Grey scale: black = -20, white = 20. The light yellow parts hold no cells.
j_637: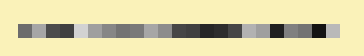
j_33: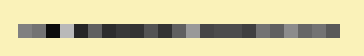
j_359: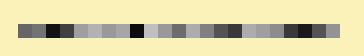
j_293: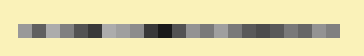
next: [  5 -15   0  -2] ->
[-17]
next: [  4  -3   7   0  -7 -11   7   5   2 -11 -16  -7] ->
[3]
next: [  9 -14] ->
[-5]
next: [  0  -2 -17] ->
[9]
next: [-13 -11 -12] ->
[-7]
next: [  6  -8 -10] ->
[13]
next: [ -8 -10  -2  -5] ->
[2]

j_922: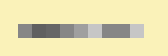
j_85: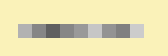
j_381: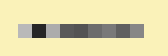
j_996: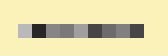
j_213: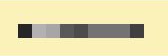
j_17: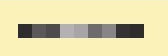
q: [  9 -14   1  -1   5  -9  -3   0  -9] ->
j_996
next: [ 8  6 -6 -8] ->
[-2]
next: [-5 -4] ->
[1]
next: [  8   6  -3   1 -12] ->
[-13]

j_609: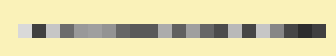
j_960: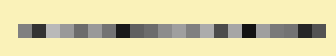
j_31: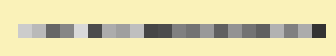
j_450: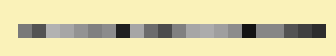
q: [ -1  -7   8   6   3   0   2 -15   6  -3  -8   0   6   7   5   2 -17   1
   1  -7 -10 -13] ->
j_450
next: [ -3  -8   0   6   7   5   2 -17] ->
[1]

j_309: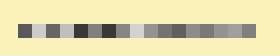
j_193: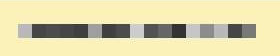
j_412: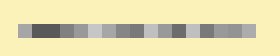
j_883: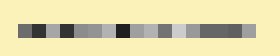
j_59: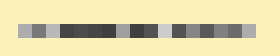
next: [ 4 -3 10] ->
[-1]
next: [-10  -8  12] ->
[-7]
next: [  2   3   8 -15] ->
[5]
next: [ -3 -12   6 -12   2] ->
[3]
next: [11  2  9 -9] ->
[-1]
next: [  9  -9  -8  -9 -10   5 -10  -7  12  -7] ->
[1]

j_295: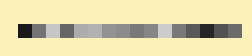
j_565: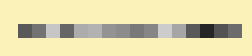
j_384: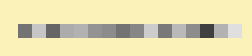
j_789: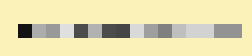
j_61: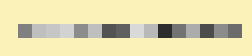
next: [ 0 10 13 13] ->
[3]
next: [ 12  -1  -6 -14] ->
[-7]
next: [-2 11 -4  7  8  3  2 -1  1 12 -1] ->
[-6]

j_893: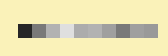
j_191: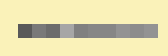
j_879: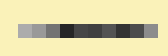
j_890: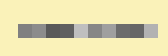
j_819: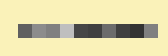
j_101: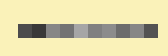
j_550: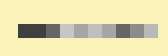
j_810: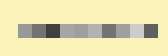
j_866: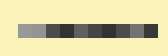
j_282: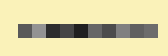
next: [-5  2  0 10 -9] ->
[-10]
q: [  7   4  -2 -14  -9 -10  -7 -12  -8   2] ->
j_879
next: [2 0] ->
[10]

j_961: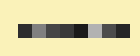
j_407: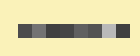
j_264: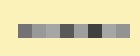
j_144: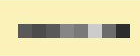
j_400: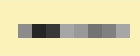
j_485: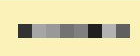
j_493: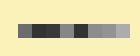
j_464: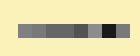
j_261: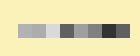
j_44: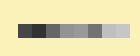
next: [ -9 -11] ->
[-16]
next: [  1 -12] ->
[2]
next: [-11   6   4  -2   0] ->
[6]

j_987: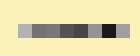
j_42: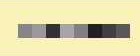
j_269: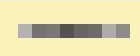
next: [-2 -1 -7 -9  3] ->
[-16]
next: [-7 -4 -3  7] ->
[2]
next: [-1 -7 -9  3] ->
[-16]
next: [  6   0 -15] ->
[-10]
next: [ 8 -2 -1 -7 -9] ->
[3]
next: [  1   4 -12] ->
[6]

